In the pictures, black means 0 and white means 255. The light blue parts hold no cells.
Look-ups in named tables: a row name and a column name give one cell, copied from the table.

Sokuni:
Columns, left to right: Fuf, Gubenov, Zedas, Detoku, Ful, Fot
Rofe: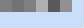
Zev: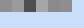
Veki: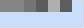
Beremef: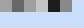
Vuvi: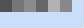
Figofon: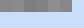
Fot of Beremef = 137
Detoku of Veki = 92
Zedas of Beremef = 160
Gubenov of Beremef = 104
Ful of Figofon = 142
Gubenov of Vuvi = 118
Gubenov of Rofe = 115
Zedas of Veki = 116
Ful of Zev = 138
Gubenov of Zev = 155
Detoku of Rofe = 176
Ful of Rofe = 89
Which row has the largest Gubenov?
Zev

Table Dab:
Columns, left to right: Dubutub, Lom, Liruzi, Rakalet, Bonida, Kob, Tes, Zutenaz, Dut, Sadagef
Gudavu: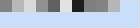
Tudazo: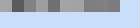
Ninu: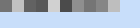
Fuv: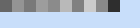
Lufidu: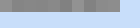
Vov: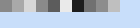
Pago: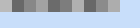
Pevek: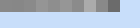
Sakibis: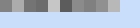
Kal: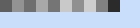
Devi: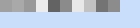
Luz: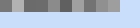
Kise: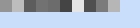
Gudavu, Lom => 183
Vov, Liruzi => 215
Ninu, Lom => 193
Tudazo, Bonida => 112
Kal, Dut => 129
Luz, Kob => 96
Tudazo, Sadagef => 124
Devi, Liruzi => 153
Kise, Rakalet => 114
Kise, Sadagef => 182
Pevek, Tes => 139
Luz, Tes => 160
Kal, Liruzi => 111
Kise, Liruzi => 93
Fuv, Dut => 137
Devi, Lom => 169
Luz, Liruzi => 107
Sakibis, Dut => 144
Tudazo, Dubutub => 165
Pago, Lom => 104

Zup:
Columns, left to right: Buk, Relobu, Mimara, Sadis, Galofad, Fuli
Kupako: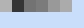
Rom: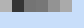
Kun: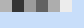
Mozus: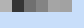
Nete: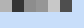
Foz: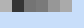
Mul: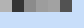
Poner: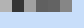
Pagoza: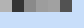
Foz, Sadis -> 122
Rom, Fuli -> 170
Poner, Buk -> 179
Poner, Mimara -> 160
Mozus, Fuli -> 162
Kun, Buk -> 179
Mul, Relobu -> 53
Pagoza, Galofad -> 161
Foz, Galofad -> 151
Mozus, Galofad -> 165
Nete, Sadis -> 150
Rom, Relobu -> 53
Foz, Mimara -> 116
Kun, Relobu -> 53
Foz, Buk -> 179
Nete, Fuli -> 78
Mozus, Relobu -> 53
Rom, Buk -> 179
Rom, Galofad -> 147

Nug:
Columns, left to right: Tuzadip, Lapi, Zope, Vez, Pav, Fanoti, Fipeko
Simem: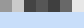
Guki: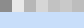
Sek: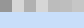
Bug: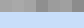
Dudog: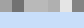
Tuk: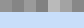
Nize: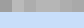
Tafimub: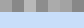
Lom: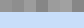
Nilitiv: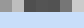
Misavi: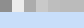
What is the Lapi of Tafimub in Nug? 136
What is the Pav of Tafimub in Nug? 171
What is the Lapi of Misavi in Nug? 236
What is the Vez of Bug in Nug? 143
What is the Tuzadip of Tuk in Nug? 147
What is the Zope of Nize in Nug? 173
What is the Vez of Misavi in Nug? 201
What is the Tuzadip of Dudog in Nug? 162
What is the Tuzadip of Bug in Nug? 165
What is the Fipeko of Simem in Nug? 231
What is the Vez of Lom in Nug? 134
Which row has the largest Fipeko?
Simem

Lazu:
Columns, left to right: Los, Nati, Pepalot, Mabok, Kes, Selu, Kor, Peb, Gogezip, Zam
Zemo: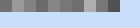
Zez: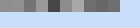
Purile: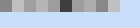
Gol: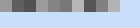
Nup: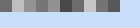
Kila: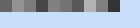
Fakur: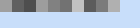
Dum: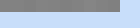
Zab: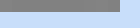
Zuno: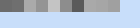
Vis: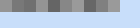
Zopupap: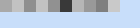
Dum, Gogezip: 130
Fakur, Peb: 92
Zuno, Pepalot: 170
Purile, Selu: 62
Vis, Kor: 154
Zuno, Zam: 160
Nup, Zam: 87
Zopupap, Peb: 153
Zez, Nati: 144
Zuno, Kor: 90
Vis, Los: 148
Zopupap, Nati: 194
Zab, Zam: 129
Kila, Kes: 128
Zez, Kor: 169
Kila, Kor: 88
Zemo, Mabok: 107
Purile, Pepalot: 160
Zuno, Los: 107

